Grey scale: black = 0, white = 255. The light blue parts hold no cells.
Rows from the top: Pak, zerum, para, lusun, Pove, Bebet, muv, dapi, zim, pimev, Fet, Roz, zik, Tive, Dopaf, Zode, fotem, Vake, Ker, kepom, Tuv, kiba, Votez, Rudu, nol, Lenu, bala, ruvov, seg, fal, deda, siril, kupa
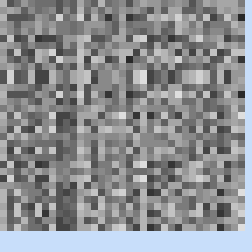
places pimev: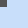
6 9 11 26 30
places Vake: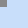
7 14 17 20 32
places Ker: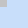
3 6 12 16 23 34
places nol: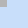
26 28

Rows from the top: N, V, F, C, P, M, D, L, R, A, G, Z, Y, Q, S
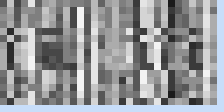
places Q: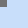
6 9 18 20
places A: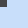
8 10 21 22 24
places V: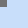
9 18 23 29 31
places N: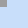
7 16 31

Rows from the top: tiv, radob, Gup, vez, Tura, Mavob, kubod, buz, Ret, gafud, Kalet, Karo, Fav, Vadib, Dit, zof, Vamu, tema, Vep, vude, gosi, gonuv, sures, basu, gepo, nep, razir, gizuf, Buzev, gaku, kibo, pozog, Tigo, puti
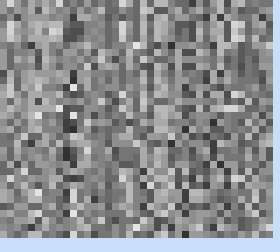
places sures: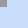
3 6 8 24 32 38
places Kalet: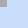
2 5 9 21 23 31
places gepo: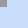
8 12 32 34
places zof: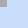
5 6 7 8 25 31 35
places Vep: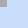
2 5 28 37

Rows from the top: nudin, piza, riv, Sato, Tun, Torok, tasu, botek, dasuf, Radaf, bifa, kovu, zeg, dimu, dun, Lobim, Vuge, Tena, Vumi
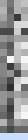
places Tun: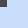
1 2 4
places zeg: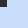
2
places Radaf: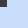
2
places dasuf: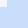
2 4
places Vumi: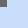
1 3 4

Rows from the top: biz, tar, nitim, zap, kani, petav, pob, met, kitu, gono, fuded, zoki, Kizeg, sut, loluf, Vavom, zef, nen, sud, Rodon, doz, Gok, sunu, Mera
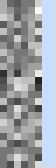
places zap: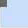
6
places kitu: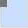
1 3 5
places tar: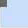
3
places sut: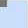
1 5 6
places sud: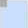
1 2 4 5
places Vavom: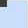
6
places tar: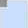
2 5

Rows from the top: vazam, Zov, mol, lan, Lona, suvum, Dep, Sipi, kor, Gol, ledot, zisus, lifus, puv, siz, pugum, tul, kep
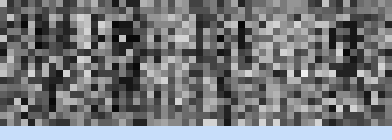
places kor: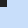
4 6 11 14 20 23 36 46
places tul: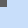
3 5 6 9 20 21 25 29 30 40 41
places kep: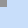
2 12 14 23 28 45 54

